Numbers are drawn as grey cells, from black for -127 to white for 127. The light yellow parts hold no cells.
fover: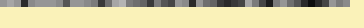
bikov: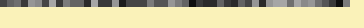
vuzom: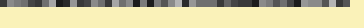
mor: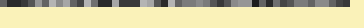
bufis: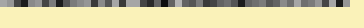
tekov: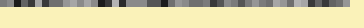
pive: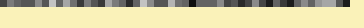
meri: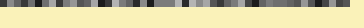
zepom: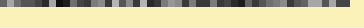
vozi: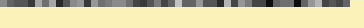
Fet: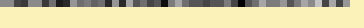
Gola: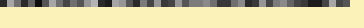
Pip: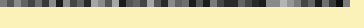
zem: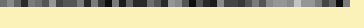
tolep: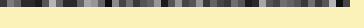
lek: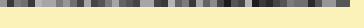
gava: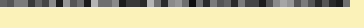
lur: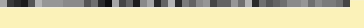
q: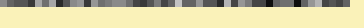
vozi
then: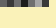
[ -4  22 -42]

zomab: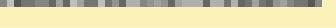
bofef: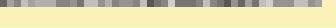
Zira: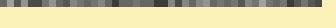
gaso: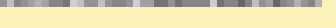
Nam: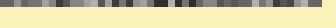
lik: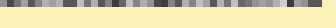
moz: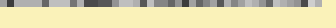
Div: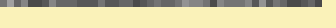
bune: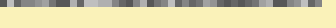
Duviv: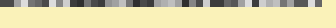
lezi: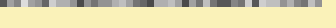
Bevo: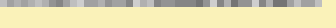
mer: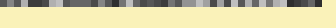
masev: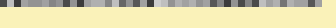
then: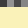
[-53  63  33]
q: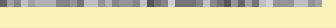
bofef
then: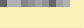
[ 48  48 -25]

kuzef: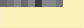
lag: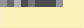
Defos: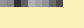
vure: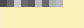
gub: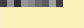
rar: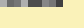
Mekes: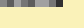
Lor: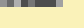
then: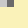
[-34  59 -21]
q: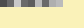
vure
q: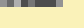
lag

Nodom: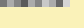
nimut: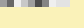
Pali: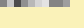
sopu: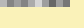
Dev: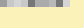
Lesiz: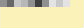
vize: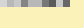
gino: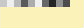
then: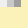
[-51   4 111]
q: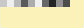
gino
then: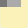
[56 -8 85]
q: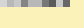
vize
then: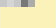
[43 56 -8]

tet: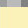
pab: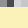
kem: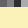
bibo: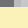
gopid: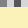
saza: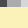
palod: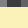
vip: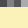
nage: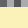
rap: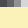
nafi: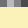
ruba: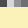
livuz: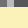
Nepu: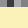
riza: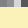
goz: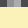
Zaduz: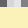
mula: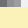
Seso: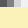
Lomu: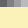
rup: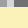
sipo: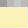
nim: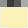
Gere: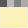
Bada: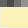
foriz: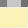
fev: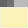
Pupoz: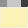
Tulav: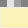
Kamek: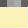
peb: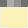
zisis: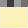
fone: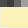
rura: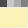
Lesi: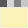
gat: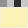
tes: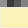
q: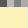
Gere
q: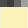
fone
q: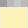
sipo
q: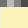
nafi
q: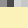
pab

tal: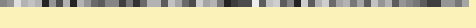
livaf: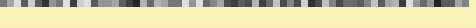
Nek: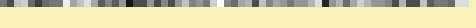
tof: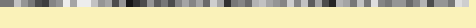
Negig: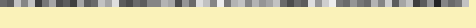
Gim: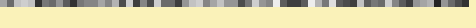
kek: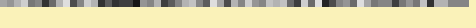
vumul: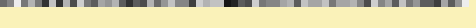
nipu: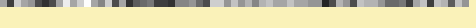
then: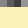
[ 37  51 -91]
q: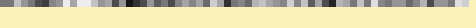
tof
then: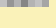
[37 66 37]
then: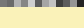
[  5 -21  -8]

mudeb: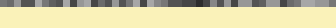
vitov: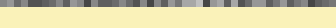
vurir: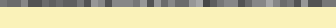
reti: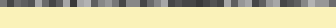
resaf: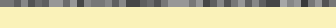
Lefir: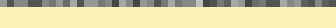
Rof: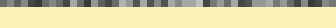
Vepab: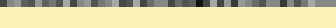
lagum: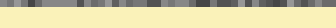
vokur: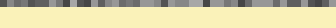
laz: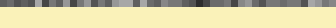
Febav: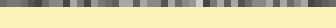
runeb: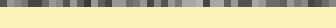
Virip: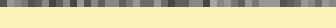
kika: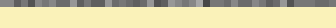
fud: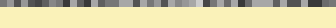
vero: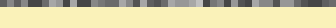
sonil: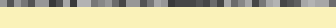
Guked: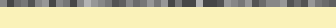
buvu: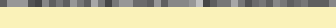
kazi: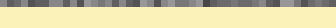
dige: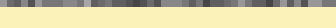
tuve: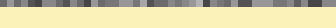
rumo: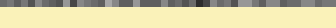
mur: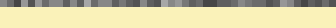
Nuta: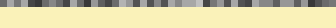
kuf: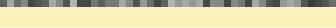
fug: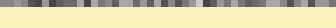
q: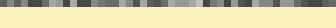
vero
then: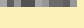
[ -8   7 -57]
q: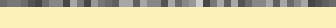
Febav
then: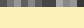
[ -8  23 -44]
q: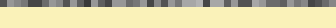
runeb

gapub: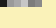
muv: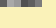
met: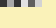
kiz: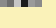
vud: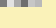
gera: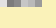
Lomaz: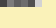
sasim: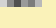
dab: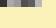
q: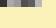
dab
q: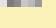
gera
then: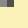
[26 -3 57]
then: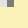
[10 70 57]

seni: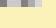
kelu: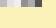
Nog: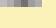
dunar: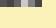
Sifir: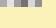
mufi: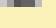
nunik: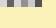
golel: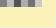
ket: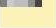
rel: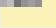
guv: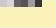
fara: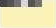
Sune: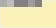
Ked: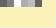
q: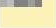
Sune
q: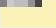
ket
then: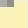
[-13  29  45]
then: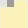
[-13  87  17]
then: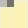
[17 29 17]
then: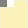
[ 45  61 -28]

